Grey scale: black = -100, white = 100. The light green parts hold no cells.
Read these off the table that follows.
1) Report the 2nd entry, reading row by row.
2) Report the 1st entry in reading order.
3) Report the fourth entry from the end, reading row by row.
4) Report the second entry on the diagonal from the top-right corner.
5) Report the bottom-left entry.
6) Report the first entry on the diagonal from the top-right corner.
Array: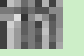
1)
51
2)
-60
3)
-26
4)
8
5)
-49
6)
30

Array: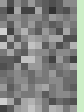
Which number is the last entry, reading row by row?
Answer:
20
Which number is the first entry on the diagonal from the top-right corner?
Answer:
8
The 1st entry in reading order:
20
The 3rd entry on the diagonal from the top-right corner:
8
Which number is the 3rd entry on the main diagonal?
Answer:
8
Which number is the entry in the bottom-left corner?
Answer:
-48
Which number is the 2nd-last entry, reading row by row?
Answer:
-5
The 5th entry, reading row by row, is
20
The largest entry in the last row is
52
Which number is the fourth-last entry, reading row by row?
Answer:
40
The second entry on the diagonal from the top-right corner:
-38
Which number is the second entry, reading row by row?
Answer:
-38

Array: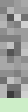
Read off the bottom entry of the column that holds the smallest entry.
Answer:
-53
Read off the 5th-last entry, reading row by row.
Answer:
52
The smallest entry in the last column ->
-12
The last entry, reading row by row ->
63
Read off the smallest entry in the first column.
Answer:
-12
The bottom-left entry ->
42
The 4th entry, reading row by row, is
32
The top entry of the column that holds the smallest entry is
11
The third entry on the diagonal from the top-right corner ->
-33
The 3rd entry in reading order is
22
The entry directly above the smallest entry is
-12

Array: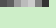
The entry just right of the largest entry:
0
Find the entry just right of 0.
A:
-60
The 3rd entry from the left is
22

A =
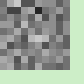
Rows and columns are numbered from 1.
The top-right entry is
1
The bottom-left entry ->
21
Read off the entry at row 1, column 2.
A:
33
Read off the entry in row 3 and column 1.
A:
-11
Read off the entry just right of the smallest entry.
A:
-11
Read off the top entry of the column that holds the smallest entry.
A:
21
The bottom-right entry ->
-11
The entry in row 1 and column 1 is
-11
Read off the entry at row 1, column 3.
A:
57
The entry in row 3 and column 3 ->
-11
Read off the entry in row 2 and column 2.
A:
-47
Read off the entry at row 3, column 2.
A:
11
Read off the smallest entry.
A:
-71
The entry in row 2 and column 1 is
1
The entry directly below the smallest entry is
33
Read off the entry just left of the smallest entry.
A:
33

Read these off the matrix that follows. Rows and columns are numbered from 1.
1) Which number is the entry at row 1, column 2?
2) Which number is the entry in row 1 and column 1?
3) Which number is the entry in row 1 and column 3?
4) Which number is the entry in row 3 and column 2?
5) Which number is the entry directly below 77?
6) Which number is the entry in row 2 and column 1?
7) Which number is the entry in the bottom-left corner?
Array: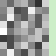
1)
-17
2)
16
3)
29
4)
88
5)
99
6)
4
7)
4
